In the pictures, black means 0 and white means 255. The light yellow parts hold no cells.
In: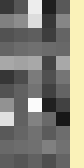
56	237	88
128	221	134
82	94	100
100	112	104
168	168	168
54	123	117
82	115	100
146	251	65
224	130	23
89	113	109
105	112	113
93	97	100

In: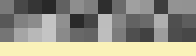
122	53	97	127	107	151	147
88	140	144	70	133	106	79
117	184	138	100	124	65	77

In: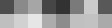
77	166	50	203
191	230	140	194

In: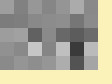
158	151	149	137
124	137	142	139
157	97	104	107
145	198	191	186
138	142	173	165

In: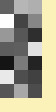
97	175
254	134
152	46
93	225
20	35
233	65
85	76

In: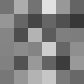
115	115	152
150	69	80
133	179	127
132	132	102
129	153	60
119	179	121

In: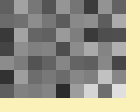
96	119	149	60	98
107	141	92	142	171
57	101	154	58	79
68	128	78	170	176
140	83	134	95	70
50	109	107	127	134
94	124	43	213	223

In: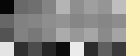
6	111	180	159	190
103	133	147	140	141
83	120	171	166	164
228	76	12	44	58
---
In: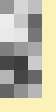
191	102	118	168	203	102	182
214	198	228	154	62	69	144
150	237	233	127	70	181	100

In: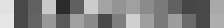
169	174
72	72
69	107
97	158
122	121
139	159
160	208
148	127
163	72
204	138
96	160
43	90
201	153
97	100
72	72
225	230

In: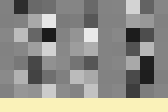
134	129	131	132	132	128	133
99	152	77	184	32	30	125
211	160	28	83	169	74	61
132	130	136	130	134	130	135
131	130	131	131	131	130	131
105	87	233	174	86	169	194
133	125	148	157	116	187	131
133	123	131	136	138	128	139
110	230	27	210	145	111	203
105	169	102	159	71	67	146
45	130	188	135	120	178	150
129	128	135	130	131	138	129

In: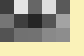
89	163	141
222	84	137
102	37	114
228	62	113
61	117	83

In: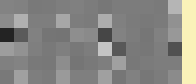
181	145	152	81	125	139
122	123	129	126	125	124
124	121	118	119	123	119
124	123	124	121	120	129
124	128	130	88	160	118
119	173	70	196	126	160
124	123	138	125	121	127
128	125	142	120	117	127
126	167	116	127	141	154
122	126	117	121	120	123
121	126	129	127	121	126
129	176	90	146	131	160
131	139	35	157	128	121

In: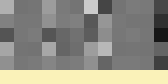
71	48	22	100	63
121	117	118	116	119
123	117	123	117	122
116	120	119	116	122
69	150	141	184	101
203	88	93	157	144
116	128	113	110	124
122	124	103	101	121
156	145	85	167	133
117	119	123	115	122
115	119	119	116	119
176	129	84	166	144

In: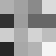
219	103	189	244
138	103	211	179
161	157	173	168
176	50	206	38

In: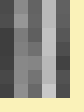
97	95	87	78	66	82	77
185	185	193	192	184	183	200
99	101	95	112	133	116	105
138	150	124	128	136	137	143
75	78	62	62	64	72	66

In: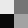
117	163
234	10
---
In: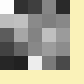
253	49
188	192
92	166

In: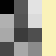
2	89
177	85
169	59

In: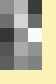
143	183
110	213
54	146

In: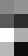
135	147
89	44
254	174

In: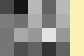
72	21
124	113
117	168

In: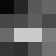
7	39
70	75
105	202

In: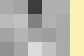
171	164
186	193
164	180

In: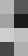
183	88
161	27
206	192

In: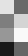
227	105
126	212
151	249
